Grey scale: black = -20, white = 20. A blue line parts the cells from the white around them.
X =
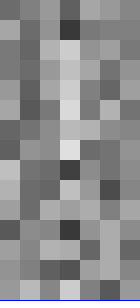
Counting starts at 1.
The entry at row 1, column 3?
4
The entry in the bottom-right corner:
4
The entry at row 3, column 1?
-1
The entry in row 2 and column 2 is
-3
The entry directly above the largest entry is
9
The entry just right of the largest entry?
-3
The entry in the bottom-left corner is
4
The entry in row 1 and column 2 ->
0
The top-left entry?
-3
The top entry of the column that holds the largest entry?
-5
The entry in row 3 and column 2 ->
-4
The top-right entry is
1
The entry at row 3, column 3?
8
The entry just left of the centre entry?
2
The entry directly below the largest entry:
-10

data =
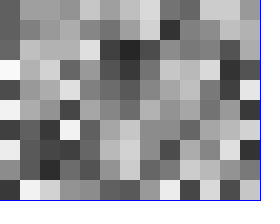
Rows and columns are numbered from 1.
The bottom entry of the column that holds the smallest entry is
-6
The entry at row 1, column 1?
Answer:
-5
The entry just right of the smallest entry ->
-8
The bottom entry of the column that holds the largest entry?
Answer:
-11
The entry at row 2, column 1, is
-5
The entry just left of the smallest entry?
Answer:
-10
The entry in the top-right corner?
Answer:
4
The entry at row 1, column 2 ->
5
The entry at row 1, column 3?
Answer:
5
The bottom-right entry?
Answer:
11
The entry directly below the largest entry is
-8
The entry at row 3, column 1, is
-4
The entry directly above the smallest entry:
5
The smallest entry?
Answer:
-14
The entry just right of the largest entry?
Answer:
8
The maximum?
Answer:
19

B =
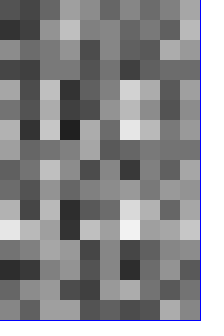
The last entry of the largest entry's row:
11
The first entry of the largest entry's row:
16
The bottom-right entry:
1
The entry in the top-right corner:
6
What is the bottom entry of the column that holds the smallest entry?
5
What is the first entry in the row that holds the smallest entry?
8
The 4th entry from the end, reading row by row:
-8
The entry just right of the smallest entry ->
7
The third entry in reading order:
-4
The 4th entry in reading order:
5
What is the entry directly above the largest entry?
14
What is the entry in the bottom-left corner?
1
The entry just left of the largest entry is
5
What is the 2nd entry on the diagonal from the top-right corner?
-5
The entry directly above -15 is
-10
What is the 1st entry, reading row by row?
-7
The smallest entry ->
-15
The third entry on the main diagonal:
-1
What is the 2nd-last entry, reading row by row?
7
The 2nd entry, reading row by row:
-9

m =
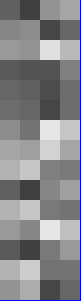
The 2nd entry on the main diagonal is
2
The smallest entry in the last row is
-9
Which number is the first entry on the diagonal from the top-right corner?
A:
6
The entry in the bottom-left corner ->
3
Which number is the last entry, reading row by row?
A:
-4
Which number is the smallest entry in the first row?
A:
-10
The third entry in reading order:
3
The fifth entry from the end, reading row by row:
-2
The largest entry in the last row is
7
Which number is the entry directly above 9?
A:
-4
